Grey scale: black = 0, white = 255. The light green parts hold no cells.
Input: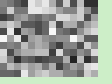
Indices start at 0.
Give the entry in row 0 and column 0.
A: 132
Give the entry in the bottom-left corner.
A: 103
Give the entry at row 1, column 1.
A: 205
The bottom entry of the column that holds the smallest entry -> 132
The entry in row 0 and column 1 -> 119
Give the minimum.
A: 35
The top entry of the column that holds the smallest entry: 76
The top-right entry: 47
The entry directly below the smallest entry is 159
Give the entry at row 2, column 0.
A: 63
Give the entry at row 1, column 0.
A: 119
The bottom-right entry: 173

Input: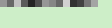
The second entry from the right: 119
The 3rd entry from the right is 66
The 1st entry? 150

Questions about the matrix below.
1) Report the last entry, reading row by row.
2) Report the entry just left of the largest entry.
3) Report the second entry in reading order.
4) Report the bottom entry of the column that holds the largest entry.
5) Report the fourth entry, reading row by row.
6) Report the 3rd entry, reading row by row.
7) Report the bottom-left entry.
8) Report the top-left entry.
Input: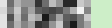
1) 163
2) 177
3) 109
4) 121
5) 148
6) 177
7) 227
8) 227

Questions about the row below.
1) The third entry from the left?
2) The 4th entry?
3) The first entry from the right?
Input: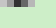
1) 50
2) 103
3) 183
